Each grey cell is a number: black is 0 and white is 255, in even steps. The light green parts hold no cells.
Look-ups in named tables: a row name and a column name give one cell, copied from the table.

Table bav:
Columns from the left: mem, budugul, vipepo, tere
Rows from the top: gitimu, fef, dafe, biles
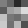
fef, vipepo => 172
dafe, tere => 140
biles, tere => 79
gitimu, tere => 85
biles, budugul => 112
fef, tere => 218
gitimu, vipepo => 40
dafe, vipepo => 109
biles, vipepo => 184
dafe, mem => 194
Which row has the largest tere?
fef

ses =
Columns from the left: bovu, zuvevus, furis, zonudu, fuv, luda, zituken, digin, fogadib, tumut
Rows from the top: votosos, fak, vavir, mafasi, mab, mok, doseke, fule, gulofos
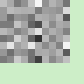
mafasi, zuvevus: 123
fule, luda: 169
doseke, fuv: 232
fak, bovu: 155
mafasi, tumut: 163
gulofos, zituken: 180
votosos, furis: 122
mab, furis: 132

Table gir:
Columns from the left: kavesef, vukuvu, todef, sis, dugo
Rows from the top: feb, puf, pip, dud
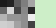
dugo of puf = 39
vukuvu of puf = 215
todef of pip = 148
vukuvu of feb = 35
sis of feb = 126
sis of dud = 142
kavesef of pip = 180
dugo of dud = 65
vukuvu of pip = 149
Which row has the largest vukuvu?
puf

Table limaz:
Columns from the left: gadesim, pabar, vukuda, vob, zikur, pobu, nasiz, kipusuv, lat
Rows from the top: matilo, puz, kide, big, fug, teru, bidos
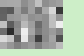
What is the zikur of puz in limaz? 159
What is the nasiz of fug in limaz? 141
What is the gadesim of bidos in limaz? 172
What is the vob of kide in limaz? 167
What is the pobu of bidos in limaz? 127
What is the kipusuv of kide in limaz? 191
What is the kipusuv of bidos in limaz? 158

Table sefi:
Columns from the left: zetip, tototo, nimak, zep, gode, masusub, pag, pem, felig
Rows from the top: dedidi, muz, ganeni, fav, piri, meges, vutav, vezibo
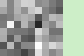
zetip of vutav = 84
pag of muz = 131
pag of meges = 159
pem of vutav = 215
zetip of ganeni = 118
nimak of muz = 178
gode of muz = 197
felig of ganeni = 175
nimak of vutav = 88
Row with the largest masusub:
vutav

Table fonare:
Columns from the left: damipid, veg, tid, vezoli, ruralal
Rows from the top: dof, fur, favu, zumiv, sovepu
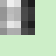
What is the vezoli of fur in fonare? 74
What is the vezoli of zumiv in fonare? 61
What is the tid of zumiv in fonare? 219
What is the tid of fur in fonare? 179
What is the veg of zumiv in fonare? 231
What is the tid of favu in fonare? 178
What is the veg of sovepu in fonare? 173
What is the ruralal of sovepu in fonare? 62
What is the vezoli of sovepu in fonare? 76
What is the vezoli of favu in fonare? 75
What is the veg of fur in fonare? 186
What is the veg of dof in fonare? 239
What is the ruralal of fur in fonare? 55

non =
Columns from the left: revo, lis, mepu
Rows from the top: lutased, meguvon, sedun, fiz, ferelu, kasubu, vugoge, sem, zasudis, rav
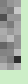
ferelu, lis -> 153
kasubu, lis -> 187
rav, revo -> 178
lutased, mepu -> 159
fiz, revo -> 145
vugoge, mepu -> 147
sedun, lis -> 152
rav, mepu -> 184
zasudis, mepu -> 46
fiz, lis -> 124
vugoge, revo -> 102
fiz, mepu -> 168
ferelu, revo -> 172
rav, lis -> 154
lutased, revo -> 126
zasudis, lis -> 124
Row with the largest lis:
kasubu

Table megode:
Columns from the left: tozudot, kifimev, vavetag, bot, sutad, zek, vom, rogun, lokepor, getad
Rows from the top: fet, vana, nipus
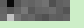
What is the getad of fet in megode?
101
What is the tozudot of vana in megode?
101
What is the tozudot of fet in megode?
92
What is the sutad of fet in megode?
99
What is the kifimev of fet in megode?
9
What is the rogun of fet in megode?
80
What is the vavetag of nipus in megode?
117
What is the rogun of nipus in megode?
96
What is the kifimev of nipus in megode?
192

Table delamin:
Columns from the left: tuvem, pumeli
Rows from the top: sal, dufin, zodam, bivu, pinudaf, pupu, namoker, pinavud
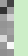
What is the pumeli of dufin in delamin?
155
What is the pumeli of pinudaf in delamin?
161
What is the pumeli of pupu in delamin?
149
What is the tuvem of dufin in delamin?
50
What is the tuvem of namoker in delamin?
153
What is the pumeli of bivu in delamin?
153
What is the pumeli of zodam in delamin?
207
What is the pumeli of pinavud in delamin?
149
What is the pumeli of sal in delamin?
67
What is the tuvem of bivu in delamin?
148
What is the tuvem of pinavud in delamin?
143
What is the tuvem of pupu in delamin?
216
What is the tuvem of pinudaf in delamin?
152
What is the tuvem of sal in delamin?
157
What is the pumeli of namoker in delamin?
248
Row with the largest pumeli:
namoker

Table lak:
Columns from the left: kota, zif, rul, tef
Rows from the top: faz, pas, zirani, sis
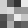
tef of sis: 100
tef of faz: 233
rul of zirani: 234
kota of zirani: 84
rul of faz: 51
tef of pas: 153

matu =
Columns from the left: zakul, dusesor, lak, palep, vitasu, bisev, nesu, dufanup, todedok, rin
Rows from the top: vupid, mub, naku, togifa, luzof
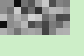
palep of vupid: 113
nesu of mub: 151
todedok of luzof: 174
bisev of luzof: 157
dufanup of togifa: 123
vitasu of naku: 211

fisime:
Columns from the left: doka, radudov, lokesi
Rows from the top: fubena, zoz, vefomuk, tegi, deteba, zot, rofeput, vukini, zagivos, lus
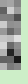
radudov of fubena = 165
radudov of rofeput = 107
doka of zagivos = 98
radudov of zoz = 206
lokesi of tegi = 148
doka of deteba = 153
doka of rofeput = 213
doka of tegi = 203
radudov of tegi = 144
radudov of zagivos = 101
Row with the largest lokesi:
zot

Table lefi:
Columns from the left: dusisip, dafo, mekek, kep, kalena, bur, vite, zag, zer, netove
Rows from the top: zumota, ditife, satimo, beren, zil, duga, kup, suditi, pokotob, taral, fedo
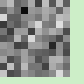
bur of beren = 212
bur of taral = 118
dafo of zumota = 186
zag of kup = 39
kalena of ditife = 152
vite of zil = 145
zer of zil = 151
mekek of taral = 93
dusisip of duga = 81
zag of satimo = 126
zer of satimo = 189
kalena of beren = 164
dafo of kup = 142
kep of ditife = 12
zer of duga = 72
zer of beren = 222
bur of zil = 177
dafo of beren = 110
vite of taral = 67
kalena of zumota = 169
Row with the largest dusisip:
satimo

